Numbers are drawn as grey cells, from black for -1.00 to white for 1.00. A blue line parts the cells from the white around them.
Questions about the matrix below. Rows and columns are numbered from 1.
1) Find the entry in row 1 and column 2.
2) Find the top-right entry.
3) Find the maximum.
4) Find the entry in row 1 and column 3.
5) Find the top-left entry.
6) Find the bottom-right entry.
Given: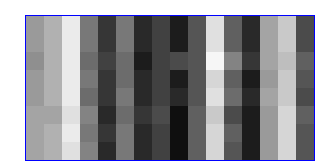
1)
0.39
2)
-0.41
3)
0.93
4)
0.84
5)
0.21
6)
-0.33

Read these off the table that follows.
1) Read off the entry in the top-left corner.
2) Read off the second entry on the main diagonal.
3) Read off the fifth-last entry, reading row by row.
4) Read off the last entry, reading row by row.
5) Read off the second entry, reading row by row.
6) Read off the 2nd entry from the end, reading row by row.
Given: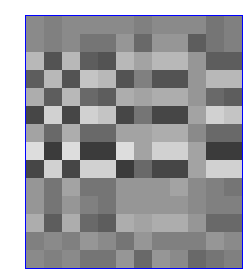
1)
0.08
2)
0.00
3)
0.18
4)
0.00
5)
0.00
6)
-0.08

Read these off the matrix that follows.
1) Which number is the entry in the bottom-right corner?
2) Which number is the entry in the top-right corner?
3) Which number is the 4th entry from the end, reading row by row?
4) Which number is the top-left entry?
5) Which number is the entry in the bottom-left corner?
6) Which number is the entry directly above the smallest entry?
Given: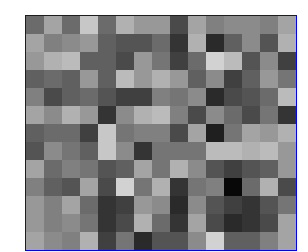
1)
0.29
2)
0.29
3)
-0.25
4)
-0.16
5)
0.29
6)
-0.50

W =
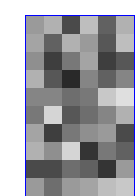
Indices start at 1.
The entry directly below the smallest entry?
-0.14
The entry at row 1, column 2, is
0.39
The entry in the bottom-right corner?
0.57
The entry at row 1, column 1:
0.21
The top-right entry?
0.39
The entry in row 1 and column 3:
-0.42
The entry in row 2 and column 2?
-0.24
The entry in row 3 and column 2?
-0.51
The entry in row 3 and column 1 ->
0.12
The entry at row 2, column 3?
0.39
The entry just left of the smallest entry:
-0.32
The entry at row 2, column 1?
0.29
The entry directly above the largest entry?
0.04
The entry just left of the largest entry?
0.57

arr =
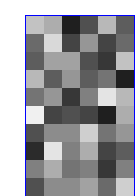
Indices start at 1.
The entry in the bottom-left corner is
-0.37
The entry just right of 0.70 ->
-0.47
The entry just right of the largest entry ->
-0.47
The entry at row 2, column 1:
-0.17
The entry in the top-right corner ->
-0.27
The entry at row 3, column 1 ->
-0.27
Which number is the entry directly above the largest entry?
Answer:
-0.09
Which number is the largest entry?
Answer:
0.88
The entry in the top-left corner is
0.52
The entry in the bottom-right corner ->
0.62
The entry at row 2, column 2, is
0.70
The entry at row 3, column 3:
0.27

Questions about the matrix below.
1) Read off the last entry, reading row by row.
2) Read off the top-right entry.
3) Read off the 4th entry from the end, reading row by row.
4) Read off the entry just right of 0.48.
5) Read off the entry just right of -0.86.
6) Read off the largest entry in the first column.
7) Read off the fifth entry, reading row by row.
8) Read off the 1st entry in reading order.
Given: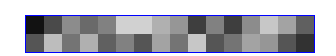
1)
-0.61
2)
-0.25
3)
0.28
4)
-0.09
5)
-0.42
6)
-0.33
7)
0.01
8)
-0.86

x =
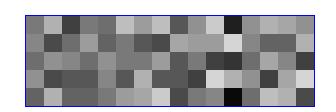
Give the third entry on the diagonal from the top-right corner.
0.30
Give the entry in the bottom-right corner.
-0.42
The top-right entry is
0.14
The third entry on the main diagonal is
0.05
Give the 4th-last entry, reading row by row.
-0.14
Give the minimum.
-0.93
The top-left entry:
-0.05
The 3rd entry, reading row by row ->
-0.50
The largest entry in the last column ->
0.67
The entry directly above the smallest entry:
0.39
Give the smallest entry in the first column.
-0.22
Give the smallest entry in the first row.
-0.76
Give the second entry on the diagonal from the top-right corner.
-0.22
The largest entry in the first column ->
0.14
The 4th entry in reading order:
-0.05
